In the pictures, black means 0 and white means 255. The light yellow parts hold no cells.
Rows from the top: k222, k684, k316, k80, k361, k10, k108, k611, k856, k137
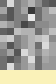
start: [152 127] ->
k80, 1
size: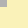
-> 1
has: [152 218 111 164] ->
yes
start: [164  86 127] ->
k684, 0
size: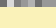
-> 8
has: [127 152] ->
yes

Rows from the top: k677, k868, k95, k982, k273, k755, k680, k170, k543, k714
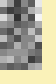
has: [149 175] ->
no
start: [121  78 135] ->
k755, 1
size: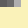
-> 3
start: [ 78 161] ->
k273, 1
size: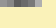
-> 6
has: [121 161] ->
no
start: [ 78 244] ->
k95, 4

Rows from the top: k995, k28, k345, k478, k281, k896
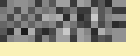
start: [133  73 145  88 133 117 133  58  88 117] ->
k28, 1
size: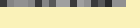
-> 18
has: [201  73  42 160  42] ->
no
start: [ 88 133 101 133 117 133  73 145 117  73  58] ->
k478, 2
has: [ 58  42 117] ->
no
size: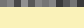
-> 12
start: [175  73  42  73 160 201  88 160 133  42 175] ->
k281, 4

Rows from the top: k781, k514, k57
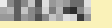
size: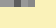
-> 5
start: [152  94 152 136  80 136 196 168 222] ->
k57, 1
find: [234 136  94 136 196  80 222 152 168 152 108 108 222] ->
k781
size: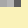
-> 3
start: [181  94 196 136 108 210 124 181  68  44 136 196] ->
k514, 1
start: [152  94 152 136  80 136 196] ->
k57, 1
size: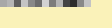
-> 13

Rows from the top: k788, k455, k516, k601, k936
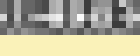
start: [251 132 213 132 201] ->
k516, 11
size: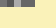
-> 5
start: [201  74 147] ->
k516, 15

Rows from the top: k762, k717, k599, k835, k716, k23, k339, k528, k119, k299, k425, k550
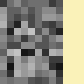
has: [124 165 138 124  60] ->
yes
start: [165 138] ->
k119, 4
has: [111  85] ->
no
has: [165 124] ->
yes
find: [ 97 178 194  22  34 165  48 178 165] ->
k528

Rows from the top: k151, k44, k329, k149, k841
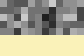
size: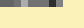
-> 9
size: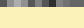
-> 12

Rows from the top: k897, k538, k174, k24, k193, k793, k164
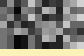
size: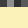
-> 4
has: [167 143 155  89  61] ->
no
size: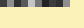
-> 10
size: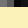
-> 4
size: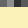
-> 4

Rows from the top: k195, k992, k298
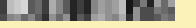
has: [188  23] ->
yes
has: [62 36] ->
yes
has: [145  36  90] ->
yes
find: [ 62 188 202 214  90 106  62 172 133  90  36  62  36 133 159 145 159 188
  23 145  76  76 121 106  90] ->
k992
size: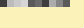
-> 10
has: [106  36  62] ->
no
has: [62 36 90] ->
no

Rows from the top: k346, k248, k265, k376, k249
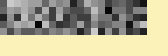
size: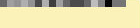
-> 18
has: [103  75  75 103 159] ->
no

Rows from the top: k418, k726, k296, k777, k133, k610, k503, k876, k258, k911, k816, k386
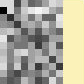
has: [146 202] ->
yes
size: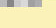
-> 6
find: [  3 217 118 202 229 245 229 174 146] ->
k726
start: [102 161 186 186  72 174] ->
k258, 3

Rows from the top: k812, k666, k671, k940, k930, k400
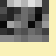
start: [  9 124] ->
k671, 5
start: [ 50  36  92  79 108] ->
k930, 0
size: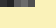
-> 5

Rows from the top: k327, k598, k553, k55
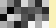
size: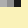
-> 3
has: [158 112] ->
yes
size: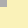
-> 1
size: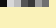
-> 7
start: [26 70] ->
k55, 2
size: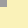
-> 1

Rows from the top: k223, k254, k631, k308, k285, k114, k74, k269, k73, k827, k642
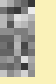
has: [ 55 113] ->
no
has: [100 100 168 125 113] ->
yes
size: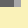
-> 3

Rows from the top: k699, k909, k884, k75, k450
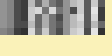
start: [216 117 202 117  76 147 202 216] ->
k450, 4
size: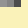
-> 3
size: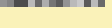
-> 15
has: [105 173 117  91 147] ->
yes

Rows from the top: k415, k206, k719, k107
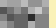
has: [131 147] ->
no
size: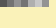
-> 7
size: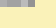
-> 5
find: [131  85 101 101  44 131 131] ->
k719
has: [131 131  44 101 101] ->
no
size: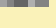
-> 7

